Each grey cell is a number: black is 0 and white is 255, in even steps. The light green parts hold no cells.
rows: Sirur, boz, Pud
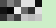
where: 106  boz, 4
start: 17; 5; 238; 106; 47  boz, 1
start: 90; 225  Sirur, 3
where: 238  boz, 3
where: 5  boz, 2
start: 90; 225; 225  Sirur, 3

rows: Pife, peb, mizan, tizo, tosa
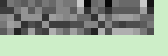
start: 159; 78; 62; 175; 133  tosa, 5
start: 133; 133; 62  tizo, 13
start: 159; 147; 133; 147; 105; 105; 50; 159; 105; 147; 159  mizan, 8

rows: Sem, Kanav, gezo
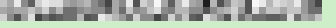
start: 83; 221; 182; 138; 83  gezo, 29
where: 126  Kanav, 25
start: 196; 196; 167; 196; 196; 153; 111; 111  Kanav, 39
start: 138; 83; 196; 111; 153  gezo, 32
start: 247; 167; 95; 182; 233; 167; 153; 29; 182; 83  Sem, 23
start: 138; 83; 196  gezo, 32

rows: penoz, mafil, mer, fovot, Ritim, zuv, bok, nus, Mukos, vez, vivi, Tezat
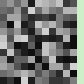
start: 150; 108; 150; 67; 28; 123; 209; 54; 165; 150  Ritim, 1
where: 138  vez, 2
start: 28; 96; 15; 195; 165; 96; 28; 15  bok, 4

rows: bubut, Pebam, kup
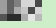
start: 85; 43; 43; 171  kup, 1
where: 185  kup, 6
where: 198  Pebam, 4
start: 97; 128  bubut, 2
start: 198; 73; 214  Pebam, 4

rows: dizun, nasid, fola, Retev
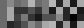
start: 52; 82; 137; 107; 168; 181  Retev, 3
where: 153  Retev, 10
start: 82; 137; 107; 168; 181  Retev, 4
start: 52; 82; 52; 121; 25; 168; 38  nasid, 4
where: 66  fola, 3
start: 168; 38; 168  nasid, 9

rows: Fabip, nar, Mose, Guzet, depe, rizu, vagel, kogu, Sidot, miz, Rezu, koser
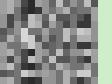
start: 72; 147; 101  Guzet, 2
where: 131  rizu, 3

